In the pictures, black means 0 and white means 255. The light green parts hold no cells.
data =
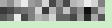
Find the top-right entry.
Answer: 129
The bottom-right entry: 86
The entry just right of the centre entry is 113
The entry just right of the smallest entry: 101
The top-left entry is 167
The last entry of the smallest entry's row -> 182
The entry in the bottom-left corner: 86
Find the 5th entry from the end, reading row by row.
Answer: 72
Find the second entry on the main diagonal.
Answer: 72
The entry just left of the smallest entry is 141
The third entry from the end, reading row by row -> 42

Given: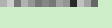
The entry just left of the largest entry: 177
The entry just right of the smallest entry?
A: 192

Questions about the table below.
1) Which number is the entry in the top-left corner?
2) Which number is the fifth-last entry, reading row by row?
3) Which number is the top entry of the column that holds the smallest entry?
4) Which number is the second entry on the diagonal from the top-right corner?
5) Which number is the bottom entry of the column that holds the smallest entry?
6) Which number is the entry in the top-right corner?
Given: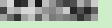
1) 175
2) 122
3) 25
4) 37
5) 94
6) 203

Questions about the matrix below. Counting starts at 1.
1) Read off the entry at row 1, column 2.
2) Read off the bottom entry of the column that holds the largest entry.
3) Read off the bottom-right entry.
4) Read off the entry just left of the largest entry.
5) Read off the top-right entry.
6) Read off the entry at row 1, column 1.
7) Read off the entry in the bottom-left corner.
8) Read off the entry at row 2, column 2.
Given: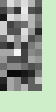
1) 221
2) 137
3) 96
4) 167
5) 96
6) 123
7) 23
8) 123

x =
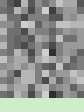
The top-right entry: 87
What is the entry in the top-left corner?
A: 127
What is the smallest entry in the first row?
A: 63
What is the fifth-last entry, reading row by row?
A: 47
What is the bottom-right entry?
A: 99
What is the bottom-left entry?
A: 112
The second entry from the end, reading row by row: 142
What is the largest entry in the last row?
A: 207
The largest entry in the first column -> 194
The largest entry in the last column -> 194
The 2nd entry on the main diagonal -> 99
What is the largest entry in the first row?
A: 194
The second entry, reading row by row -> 87

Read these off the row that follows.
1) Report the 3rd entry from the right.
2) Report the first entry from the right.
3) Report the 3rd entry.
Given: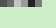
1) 154
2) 124
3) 195

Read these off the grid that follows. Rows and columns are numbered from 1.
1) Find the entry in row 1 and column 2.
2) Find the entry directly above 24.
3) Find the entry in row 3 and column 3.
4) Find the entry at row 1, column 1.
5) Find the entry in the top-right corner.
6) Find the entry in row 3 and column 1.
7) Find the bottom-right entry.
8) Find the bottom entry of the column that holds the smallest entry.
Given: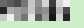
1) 91
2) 37
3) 158
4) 105
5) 240
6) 198
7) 37
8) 24

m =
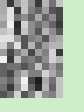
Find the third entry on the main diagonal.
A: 114
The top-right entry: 195
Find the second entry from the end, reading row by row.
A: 128
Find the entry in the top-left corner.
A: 169
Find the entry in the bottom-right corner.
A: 195
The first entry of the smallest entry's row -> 128
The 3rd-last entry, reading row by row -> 141
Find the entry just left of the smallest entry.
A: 72
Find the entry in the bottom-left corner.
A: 85
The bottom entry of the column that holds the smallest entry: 210
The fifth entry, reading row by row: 141
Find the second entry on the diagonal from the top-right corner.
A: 85
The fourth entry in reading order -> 195

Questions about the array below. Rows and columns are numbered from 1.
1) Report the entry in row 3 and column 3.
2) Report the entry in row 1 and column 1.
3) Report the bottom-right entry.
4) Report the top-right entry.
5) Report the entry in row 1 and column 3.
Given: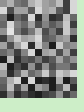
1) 104
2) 146
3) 104
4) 215
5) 119

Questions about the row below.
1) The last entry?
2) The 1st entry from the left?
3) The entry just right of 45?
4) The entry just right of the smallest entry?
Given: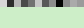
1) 155
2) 215
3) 183
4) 140

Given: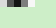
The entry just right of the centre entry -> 125
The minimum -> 20

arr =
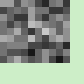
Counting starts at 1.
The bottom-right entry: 83
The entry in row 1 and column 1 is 159
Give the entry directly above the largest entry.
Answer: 129
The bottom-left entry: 83
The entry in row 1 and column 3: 83
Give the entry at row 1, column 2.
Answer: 159
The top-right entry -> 55
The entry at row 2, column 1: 70
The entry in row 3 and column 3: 55
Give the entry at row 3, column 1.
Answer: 144
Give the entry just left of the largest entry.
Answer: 115
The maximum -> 200

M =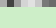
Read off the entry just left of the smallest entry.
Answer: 173
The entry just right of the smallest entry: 159
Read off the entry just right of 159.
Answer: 212

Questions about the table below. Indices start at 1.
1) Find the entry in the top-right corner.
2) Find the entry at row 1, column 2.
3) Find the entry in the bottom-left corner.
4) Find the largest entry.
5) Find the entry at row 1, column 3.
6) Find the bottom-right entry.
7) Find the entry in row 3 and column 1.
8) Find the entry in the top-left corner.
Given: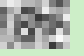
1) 140
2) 236
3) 209
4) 250
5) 223
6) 197
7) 126
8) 209

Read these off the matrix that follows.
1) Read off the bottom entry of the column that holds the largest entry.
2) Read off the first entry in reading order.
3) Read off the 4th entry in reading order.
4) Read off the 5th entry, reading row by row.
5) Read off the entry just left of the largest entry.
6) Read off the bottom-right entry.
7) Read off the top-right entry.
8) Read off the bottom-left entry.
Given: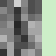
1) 63
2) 78
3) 135
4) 78
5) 107
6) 122
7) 91
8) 51
